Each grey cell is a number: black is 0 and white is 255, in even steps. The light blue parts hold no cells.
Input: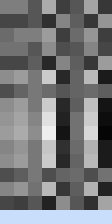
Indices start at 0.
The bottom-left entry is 70
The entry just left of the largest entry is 141
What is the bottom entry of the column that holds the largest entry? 34
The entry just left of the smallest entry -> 216
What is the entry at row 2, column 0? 107
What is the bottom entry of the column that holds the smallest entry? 164
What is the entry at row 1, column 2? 86
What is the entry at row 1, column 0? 70
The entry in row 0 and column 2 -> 86
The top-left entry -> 126
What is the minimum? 5
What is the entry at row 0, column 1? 126
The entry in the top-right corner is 55
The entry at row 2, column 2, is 126
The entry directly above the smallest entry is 13
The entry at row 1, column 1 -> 70
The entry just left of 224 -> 133
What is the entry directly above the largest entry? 224
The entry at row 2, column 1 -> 126

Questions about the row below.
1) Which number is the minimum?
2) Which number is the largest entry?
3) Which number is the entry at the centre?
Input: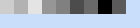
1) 0
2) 228
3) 128

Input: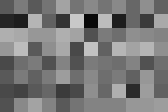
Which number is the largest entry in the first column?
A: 175
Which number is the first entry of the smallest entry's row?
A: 37
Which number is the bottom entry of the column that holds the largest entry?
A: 116
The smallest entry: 8
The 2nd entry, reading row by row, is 123
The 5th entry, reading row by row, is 163
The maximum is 200
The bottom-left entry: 81
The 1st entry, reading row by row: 89
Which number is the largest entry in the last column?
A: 169
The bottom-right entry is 157
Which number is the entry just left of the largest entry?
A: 51
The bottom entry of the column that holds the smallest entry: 131
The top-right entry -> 97
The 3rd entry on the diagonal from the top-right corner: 143
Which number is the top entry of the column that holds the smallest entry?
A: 137
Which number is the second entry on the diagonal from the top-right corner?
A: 59
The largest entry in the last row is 163
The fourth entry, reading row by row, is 116
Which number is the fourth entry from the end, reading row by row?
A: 131
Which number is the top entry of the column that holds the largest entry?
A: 116
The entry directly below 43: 151
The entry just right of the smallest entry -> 188
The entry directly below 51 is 175
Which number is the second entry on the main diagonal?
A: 29

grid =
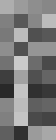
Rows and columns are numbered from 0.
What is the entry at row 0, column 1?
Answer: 155
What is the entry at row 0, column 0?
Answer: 174
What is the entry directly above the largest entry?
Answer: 80
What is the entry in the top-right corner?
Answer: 135
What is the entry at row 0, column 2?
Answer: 142
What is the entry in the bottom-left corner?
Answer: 95
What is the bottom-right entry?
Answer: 168
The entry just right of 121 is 188
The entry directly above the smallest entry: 62
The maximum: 202
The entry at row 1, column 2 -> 135
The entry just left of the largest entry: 114

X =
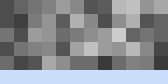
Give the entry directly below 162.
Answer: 108
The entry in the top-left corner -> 78
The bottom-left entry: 108
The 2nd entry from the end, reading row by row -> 123
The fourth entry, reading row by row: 129
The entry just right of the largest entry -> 100
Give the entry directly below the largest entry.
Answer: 148
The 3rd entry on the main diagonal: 156
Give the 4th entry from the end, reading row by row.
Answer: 108
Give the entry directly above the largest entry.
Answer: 142
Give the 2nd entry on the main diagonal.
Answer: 64
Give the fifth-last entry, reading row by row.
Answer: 58
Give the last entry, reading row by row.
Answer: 58
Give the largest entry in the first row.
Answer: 192
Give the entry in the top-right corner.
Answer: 168
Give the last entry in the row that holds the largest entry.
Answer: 100
